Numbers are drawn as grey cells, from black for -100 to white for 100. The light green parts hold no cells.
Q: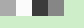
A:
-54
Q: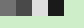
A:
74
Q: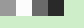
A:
-17
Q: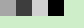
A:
63
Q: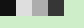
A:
36
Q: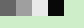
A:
83
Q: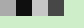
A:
55
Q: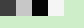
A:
-96
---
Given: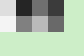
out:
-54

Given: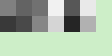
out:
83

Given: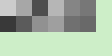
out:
-7

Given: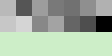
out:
39

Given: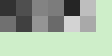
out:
49

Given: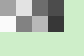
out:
-41

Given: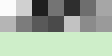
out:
30

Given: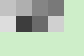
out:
-6

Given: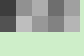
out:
25

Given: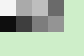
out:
-18
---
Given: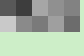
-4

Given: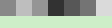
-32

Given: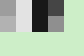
78

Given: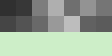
48

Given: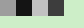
-84

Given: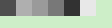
-6

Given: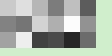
-43
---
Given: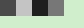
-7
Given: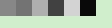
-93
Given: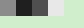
82
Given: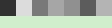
41
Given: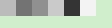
90
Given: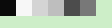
-6
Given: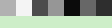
-64
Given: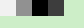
-52
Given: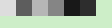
-65
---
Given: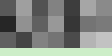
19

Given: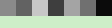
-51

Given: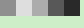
35

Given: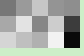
5

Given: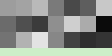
12

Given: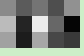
85
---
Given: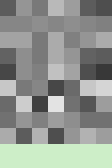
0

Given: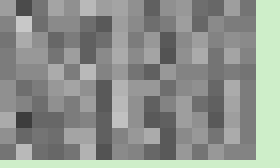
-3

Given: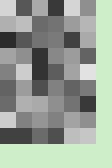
43

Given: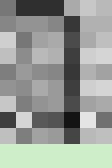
39

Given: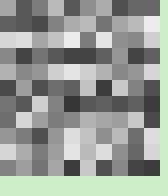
85

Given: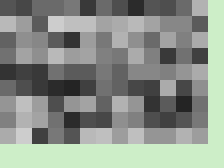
-29
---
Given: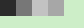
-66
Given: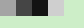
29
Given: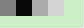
0
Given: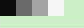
-91
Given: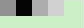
13
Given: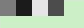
-3
